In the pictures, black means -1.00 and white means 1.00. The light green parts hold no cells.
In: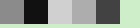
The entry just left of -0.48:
0.36
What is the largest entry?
0.63
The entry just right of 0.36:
-0.48

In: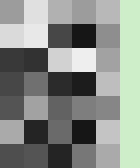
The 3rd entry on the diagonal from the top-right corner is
0.65
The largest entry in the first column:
0.71
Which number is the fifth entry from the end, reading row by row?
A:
-0.39
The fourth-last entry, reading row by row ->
-0.34
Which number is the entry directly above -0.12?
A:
-0.61
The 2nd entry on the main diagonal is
0.82
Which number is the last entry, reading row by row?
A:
0.33
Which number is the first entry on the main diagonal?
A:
0.22
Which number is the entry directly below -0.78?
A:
-0.01
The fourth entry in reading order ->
0.22

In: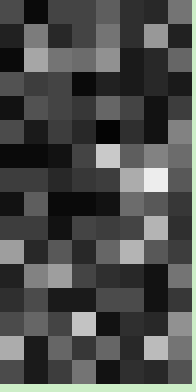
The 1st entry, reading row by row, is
-0.41
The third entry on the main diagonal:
-0.09
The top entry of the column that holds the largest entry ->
-0.69
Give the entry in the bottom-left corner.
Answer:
-0.41
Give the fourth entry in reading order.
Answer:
-0.47
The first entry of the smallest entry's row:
-0.41
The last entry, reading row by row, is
-0.36
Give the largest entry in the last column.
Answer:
0.14
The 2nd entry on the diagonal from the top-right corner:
0.19
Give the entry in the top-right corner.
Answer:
-0.09
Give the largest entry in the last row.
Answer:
-0.09
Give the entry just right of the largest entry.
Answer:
-0.31
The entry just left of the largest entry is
0.35
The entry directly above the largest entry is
0.02
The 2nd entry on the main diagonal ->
-0.03
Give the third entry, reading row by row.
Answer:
-0.47
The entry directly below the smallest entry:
0.58
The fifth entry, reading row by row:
-0.26
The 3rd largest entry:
0.53
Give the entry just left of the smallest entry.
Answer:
-0.69
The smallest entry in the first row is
-0.92
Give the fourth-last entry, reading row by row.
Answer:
-0.86
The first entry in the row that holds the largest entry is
-0.52
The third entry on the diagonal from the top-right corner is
-0.80

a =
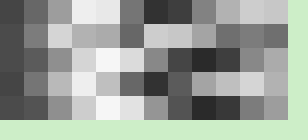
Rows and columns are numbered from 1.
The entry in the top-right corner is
0.56
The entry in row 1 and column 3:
0.23
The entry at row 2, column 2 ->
-0.03
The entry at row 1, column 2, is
-0.19
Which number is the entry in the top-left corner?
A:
-0.46
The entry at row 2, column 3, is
0.67
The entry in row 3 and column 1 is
-0.41
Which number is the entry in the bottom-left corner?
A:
-0.41
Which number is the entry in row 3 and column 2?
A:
-0.29
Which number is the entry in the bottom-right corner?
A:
0.23
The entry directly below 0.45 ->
0.12

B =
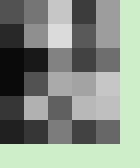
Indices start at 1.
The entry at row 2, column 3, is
0.72
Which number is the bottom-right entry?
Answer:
-0.19
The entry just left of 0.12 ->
-0.69
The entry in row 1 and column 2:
-0.08
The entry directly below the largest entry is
0.02
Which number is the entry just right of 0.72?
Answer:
-0.30
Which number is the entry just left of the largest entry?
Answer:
0.12
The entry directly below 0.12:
-0.81
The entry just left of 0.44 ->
-0.25

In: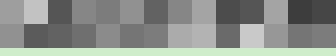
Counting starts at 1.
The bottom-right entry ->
-0.02
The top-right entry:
-0.46
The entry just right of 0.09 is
-0.08
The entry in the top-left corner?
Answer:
0.24
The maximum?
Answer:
0.58
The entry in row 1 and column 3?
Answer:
-0.34
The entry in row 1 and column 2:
0.52
